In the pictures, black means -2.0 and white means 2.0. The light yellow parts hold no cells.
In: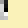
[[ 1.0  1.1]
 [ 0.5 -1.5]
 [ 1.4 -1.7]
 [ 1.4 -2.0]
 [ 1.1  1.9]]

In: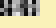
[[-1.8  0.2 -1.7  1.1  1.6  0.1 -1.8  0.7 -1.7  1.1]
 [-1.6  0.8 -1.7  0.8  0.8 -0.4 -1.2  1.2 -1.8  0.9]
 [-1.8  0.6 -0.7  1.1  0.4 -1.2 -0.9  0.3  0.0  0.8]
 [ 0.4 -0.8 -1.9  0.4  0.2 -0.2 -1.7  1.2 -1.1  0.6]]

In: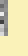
[[ 1.4  0.2]
 [ 0.4  0.1]
 [-0.3  0.2]
 [ 0.2  0.3]
 [ 1.7  0.1]
 [ 0.0  0.2]
 [-1.0  0.3]
 [ 1.2  0.2]
 [ 0.9  0.0]]

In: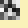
[[-0.5  0.7 -0.7 -0.2  1.0]
 [-1.1  1.1 -1.1  1.5  1.7]
 [ 0.3 -0.8 -1.6 -0.4  1.6]
 [ 1.9 -1.3  1.3 -1.7 -1.4]
 [-0.6  0.8  1.6  0.8 -1.1]]

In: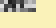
[[ 0.9 -1.1  1.0 -0.7  0.8 -0.1  0.0 -0.6 -0.8]
 [-0.1  1.2 -1.5 -1.2 -0.5 -1.0  0.4  1.0  0.6]
 [ 1.5 -0.9 -0.8 -1.5  1.2 -1.3  1.3  1.3  1.4]]

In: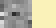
[[ 1.1  0.4  0.2  0.0  0.3  0.4  0.2 -0.2]
 [-0.1  0.2  0.3  0.1  0.0  0.1  0.3  0.7]
 [-0.5  0.1  0.4  0.9  0.5  0.3  0.4  0.6]
 [-0.3  0.4  0.4  0.5  0.4  0.5  0.4  0.6]
 [ 1.5  0.9  0.1 -1.3 -0.7  0.4  0.1  0.3]
 [-0.4  0.2  0.3  0.3  0.1  0.1  0.3  0.8]
 [ 1.4  0.5  0.2  0.1  0.5  0.5  0.1 -0.6]]
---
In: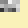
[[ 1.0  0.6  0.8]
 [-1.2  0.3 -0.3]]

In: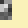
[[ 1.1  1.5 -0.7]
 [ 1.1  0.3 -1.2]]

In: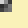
[[-1.3 -0.8 -0.1]
 [-1.0 -0.4 -0.2]]

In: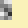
[[ 0.0  0.0  0.6]
 [ 0.6 -0.7 -0.1]]

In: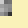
[[0.5 0.3 0.2]
 [0.8 0.4 0.1]]

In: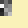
[[ 1.9 -0.1  0.2]
 [-1.5  0.6  0.3]]

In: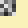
[[-0.8  1.6  0.6]
 [ 1.1 -0.6  1.0]]

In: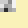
[[ 1.6  0.5  0.7]
 [ 0.7 -1.3  0.5]]
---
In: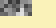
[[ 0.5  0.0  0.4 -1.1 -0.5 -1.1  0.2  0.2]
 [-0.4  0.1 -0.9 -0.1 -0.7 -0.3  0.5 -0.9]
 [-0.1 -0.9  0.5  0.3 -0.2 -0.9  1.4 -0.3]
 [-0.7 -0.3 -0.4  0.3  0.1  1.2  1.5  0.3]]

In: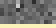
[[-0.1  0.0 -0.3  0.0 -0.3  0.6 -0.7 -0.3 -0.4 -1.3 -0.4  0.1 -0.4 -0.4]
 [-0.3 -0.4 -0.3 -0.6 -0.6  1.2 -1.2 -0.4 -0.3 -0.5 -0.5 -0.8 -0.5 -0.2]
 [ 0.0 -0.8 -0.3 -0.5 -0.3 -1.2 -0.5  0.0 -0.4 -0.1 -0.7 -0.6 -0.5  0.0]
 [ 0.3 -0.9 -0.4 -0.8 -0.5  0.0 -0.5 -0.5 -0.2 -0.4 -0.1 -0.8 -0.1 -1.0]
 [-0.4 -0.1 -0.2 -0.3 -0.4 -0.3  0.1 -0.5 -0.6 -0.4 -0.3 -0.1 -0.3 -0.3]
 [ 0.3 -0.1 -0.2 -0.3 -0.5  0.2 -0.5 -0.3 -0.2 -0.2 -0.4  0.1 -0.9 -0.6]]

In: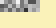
[[ 0.7  1.5  0.4 -0.1  0.7  1.8 -0.1  0.9 -0.7 -0.7]
 [ 0.7 -0.6 -0.3  0.9 -0.1  1.1 -0.1  0.4  1.0  0.8]
 [ 1.0 -0.1  0.7 -0.4  0.7 -0.3  0.3 -1.2  1.0  0.4]]

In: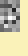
[[ 0.1  0.2 -0.2  0.7  0.4]
 [-0.2 -0.6 -0.7 -0.8  0.5]
 [ 1.1  0.5  0.2  0.7 -1.5]
 [ 0.3  0.2 -0.3  0.8  0.0]
 [-0.9  1.4  0.6  2.0  1.5]
 [ 0.6  0.8 -1.0  0.3 -1.1]
 [ 0.6 -0.3  1.5  0.6  0.5]
 [ 0.3 -0.4 -0.1 -0.1  0.7]]

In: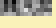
[[-0.7  0.0 -1.6 -0.4 -1.9 -0.1  0.7 -0.3 -0.4  0.5  0.2 -1.1 -0.4]
 [ 0.4  0.1 -1.1 -0.4 -1.1  0.2  0.8 -0.5 -0.9  0.7  0.8 -0.4 -0.2]
 [-0.6 -0.1 -1.0  0.1 -1.1 -0.2  0.7  1.5  0.2  0.5 -0.3 -0.3 -0.7]
 [ 0.7  0.1  0.6  0.8  0.6 -0.3  0.3  0.5  0.8 -0.3  0.4  0.3  1.0]]

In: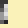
[[-1.1 -1.1]
 [ 1.4 -1.0]
 [ 1.1 -0.5]
 [ 1.5  0.4]
 [ 0.9  0.4]
 [-1.4 -0.5]]
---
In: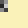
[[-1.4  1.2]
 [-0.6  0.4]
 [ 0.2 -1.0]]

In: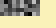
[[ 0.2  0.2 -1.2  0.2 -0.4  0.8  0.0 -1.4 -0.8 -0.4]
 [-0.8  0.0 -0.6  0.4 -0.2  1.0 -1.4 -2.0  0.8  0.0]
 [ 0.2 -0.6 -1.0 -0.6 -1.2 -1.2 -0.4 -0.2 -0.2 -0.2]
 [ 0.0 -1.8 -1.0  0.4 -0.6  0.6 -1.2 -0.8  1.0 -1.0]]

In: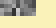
[[ 0.2  0.4  0.6  0.2 -0.6  0.2 -0.4 -0.4 -0.8]
 [ 0.6  0.2  0.4 -1.2  1.2 -0.2  0.0  0.0 -0.2]
 [-0.6 -0.2  0.0  0.6 -0.8  0.2  0.0 -0.6 -0.8]
 [ 0.4 -0.4 -0.4 -1.2  1.0 -0.6 -0.2  0.0  0.4]]

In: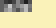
[[-0.5  0.3  0.7 -0.1 -0.7  0.1  0.9 -0.3]
 [-0.5 -0.1  1.1 -0.3  0.1  0.5  0.9 -0.1]
 [-0.5 -1.1 -1.3 -0.9  0.1 -0.7 -1.5 -0.7]]

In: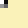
[[ 0.4 -0.4]
 [ 2.0 -1.8]]

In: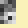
[[ 0.5  1.3 -1.3  1.1]
 [-0.7  0.9  1.7  1.5]
 [-0.9  0.3  1.1  1.5]
 [ 0.7  0.1 -1.1 -0.7]
 [-1.3 -0.1 -0.3  0.1]
 [-0.9 -0.5 -0.1 -0.7]]
